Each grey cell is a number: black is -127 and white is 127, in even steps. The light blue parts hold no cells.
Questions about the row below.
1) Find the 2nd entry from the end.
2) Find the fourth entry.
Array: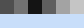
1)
35
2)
-32

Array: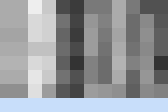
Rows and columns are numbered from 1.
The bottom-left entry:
15
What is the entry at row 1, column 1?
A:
43
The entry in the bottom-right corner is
1
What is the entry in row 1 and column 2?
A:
43
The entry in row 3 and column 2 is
36
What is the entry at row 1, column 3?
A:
110
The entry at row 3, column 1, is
36
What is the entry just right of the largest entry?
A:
73
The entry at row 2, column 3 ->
89
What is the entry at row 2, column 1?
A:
43
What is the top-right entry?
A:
-46

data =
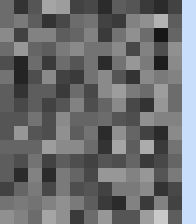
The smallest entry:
-104
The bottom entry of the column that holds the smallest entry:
73
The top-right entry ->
-61
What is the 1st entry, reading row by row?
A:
-19
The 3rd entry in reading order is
-42
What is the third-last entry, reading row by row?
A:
29
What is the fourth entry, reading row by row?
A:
37
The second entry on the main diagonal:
-5
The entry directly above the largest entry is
2
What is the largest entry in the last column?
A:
16
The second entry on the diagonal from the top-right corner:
51
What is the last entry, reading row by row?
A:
-34
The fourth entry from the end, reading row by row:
-42
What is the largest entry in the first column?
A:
16
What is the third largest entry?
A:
44
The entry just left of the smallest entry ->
-19
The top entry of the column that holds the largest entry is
-84
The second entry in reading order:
-76
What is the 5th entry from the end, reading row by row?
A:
-42
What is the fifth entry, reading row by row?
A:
29

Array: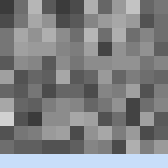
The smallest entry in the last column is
-38
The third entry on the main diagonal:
18
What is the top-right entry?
-9
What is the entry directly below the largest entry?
-45
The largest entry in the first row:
67
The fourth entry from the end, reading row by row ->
-52
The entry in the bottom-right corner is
26
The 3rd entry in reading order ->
54
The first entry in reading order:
-68
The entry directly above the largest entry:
39
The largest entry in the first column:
81
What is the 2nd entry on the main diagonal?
-9
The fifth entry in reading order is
-68
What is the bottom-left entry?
-17
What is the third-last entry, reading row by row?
47
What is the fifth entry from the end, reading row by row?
-2
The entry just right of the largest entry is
-45

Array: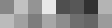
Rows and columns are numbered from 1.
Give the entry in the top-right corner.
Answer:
52
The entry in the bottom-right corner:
27
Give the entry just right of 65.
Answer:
20
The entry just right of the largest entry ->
-48
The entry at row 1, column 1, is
6

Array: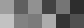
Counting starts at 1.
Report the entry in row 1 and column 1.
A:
30
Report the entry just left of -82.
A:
-10
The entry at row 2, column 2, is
2
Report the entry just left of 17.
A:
-32

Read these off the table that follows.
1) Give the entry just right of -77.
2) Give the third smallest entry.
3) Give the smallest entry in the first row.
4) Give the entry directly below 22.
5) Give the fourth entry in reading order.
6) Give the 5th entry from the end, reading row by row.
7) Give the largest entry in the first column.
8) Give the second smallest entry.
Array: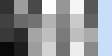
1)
29
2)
-84
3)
-77
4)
3
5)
125
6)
29
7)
-62
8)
-98
